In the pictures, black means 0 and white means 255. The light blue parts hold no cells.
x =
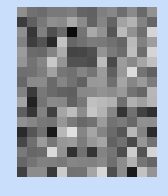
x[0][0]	142
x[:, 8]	[127, 133, 146, 121, 148, 188, 155, 153, 146, 185, 179, 155, 132, 165, 131, 137, 215]
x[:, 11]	[138, 179, 145, 185, 190, 137, 220, 134, 115, 176, 113, 104, 183, 73, 204, 177, 26]
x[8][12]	102
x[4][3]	132
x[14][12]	83
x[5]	[148, 115, 133, 200, 149, 82, 82, 76, 188, 74, 156, 137, 165, 191]
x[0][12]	105
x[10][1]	54
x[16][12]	194
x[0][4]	121
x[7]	[103, 138, 139, 106, 133, 114, 97, 152, 153, 111, 165, 134, 154, 124]
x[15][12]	117
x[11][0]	144
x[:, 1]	[113, 96, 55, 62, 107, 115, 113, 138, 59, 34, 54, 134, 85, 111, 103, 116, 140]
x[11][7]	113
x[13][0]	71
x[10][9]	134
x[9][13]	180
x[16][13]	148
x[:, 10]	[110, 162, 186, 101, 108, 156, 152, 165, 153, 111, 52, 123, 86, 113, 77, 140, 140]
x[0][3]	121
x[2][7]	169
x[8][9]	140
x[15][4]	121
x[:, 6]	[101, 139, 116, 112, 70, 82, 132, 97, 136, 120, 140, 104, 133, 124, 113, 131, 115]
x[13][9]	98
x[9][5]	98

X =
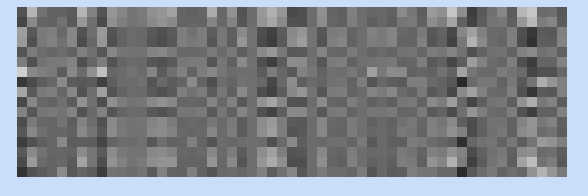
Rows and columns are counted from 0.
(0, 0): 82
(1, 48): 119
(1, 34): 111
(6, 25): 123
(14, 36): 106
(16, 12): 115
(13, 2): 94
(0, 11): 117
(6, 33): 119
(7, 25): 72
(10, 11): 108
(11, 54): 96
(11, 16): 102
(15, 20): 104
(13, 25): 80
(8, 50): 81
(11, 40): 102
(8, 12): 105
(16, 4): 138
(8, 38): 106
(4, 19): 122
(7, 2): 92
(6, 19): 135
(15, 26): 143
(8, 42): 99
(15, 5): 90
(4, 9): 135
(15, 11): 116
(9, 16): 101
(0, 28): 79
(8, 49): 126
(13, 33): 101
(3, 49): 127
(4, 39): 117
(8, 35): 132
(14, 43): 144
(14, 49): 97
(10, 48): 103
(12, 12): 115
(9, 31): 102

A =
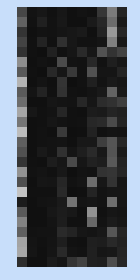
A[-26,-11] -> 71
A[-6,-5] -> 16
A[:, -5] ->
[19, 16, 26, 18, 42, 18, 18, 18, 17, 39, 16, 18, 16, 24, 30, 22, 19, 21, 16, 20, 16, 17, 22, 16, 18, 66]
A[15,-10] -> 17
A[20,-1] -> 20
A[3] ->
[67, 17, 35, 17, 48, 23, 18, 18, 21, 128, 24]
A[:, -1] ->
[36, 25, 38, 24, 66, 23, 36, 22, 25, 62, 32, 35, 19, 38, 26, 34, 37, 21, 22, 22, 20, 22, 36, 33, 36, 38]
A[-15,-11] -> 118
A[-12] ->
[81, 16, 25, 19, 49, 21, 30, 42, 24, 84, 26]
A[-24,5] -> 23
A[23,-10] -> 20
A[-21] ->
[142, 16, 19, 17, 75, 19, 18, 40, 18, 31, 23]
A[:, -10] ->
[19, 18, 16, 17, 17, 16, 17, 16, 20, 16, 23, 16, 16, 16, 16, 17, 18, 16, 17, 16, 16, 16, 18, 20, 21, 16]
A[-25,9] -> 108
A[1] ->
[98, 18, 32, 18, 24, 16, 16, 26, 39, 108, 25]
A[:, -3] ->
[54, 39, 35, 21, 82, 18, 21, 19, 25, 44, 26, 42, 17, 62, 24, 29, 50, 23, 19, 19, 17, 19, 24, 29, 22, 30]
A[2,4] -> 21
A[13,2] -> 18
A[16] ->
[146, 18, 20, 17, 24, 15, 19, 18, 50, 53, 37]
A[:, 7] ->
[17, 26, 16, 18, 23, 40, 81, 32, 20, 22, 28, 39, 34, 24, 42, 33, 18, 109, 36, 22, 146, 104, 20, 31, 32, 32]
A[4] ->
[50, 17, 15, 33, 17, 22, 42, 23, 82, 51, 66]
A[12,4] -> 58
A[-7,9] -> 110
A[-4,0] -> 96
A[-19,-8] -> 16

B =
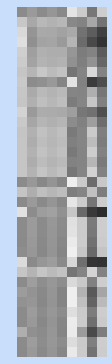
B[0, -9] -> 139
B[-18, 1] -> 152
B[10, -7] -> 172
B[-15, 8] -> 44
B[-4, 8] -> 202
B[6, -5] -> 194
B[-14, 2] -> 139
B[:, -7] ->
[139, 184, 169, 163, 176, 179, 199, 144, 185, 191, 172, 181, 193, 189, 194, 188, 196, 136, 191, 138, 157, 139, 139, 137, 136, 150, 197, 142, 137, 136, 140, 136, 139, 141, 138]
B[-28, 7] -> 59
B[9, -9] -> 197
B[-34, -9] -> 199
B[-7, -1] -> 165
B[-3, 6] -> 156
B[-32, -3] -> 107
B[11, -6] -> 176
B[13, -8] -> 173
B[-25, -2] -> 113
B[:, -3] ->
[203, 131, 114, 107, 124, 127, 132, 130, 132, 133, 119, 129, 133, 133, 132, 132, 133, 202, 133, 203, 105, 203, 203, 204, 198, 111, 132, 201, 178, 191, 202, 203, 156, 202, 203]
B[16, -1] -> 130
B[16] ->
[197, 179, 196, 185, 193, 119, 133, 210, 130]
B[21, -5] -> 139
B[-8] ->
[139, 158, 142, 151, 141, 217, 201, 129, 205]
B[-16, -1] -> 204
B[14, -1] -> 130
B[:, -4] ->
[228, 136, 169, 181, 150, 145, 117, 227, 133, 124, 158, 140, 122, 128, 121, 130, 119, 238, 126, 230, 198, 224, 226, 234, 239, 215, 117, 217, 239, 239, 222, 236, 235, 220, 233]
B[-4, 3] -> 148
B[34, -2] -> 115
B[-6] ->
[146, 150, 136, 148, 132, 239, 191, 99, 186]
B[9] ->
[197, 176, 191, 183, 190, 124, 133, 198, 128]
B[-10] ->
[219, 138, 150, 157, 138, 215, 111, 52, 50]
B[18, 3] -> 182
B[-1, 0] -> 138
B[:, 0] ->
[139, 199, 217, 223, 207, 203, 197, 201, 198, 197, 211, 201, 196, 197, 197, 197, 197, 139, 196, 138, 225, 139, 139, 138, 141, 219, 197, 139, 156, 146, 139, 139, 174, 139, 138]

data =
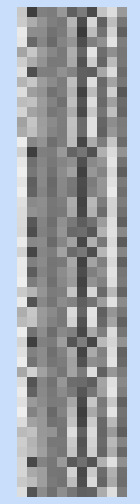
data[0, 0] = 198
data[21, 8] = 156
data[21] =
[217, 88, 132, 110, 144, 121, 93, 113, 156, 222, 95]
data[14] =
[206, 62, 127, 124, 153, 100, 117, 81, 176, 218, 146]
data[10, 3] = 119
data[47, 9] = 169
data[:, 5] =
[96, 182, 167, 149, 174, 169, 131, 191, 179, 191, 172, 193, 191, 187, 100, 143, 161, 120, 118, 172, 167, 121, 105, 162, 107, 168, 159, 154, 197, 130, 218, 209, 128, 85, 170, 161, 163, 109, 121, 167, 184, 194, 221, 202, 195, 90, 210, 189, 118]
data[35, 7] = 142
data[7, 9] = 163
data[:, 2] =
[128, 148, 140, 134, 157, 147, 127, 157, 147, 156, 152, 157, 159, 147, 127, 134, 138, 137, 132, 142, 140, 132, 129, 139, 134, 139, 132, 142, 149, 136, 154, 152, 141, 129, 140, 140, 161, 134, 137, 140, 149, 152, 152, 154, 159, 131, 158, 158, 140]
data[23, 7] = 175
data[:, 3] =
[124, 127, 114, 106, 135, 121, 126, 139, 114, 131, 119, 139, 133, 111, 124, 120, 114, 105, 108, 119, 118, 110, 118, 106, 125, 117, 118, 112, 123, 117, 138, 130, 109, 123, 111, 117, 134, 114, 120, 123, 105, 114, 147, 120, 127, 119, 118, 122, 112]
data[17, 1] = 95
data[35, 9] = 226
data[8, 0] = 221
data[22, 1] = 77
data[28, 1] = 181
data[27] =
[238, 124, 142, 112, 136, 154, 66, 146, 130, 221, 122]
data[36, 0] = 167
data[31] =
[186, 195, 152, 130, 120, 209, 82, 223, 104, 164, 97]
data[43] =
[205, 179, 154, 120, 120, 202, 83, 211, 106, 185, 131]
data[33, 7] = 70
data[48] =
[221, 83, 140, 112, 142, 118, 96, 99, 172, 222, 125]
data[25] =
[233, 128, 139, 117, 121, 168, 65, 163, 127, 216, 96]
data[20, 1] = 146
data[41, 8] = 104
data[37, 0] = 218
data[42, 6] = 97

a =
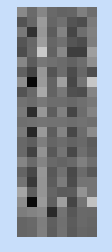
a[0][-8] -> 137
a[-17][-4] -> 108
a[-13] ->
[122, 45, 152, 93, 129, 69, 108, 131]
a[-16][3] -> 99
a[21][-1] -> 101
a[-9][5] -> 72
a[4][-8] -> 77
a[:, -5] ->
[105, 102, 92, 102, 98, 112, 84, 99, 99, 109, 93, 114, 93, 101, 88, 105, 88, 92, 101, 96, 42, 95, 93]
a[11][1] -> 113
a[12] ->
[122, 39, 154, 93, 132, 71, 108, 139]
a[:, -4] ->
[99, 112, 131, 112, 136, 107, 108, 160, 120, 109, 129, 114, 132, 108, 116, 100, 113, 124, 91, 159, 115, 112, 113]
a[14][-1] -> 95
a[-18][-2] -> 109
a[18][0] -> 166
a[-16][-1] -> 198
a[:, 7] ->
[109, 122, 128, 125, 158, 143, 78, 198, 132, 119, 131, 110, 139, 91, 95, 110, 88, 116, 116, 193, 104, 101, 99]
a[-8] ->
[133, 106, 132, 105, 100, 105, 128, 110]
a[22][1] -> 104
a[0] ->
[137, 106, 134, 105, 99, 101, 127, 109]
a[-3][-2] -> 105
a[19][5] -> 69
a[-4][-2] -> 116
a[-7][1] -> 71
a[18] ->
[166, 94, 148, 101, 91, 92, 147, 116]
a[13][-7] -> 94
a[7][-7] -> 8
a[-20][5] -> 85
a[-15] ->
[83, 104, 169, 99, 120, 80, 77, 132]
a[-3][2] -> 137
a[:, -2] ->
[127, 77, 110, 77, 62, 109, 103, 116, 77, 111, 108, 114, 108, 105, 110, 128, 107, 116, 147, 116, 105, 105, 102]

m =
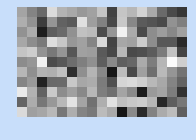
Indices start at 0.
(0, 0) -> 164
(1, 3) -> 149
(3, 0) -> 167
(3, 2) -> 122
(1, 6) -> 224
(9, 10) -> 190
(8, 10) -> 164
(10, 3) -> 184
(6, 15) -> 149
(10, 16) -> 95
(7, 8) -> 124
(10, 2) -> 166
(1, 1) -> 146
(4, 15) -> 194
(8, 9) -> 111
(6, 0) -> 182
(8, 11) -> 138
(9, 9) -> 225
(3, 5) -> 151
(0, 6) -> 152
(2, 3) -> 94
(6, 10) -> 188
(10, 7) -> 121
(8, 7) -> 183
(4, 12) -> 79
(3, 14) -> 88
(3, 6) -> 161
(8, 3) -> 201
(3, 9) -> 67
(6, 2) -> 179
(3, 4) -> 199
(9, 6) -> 164
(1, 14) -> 74
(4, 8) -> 90
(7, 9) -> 79
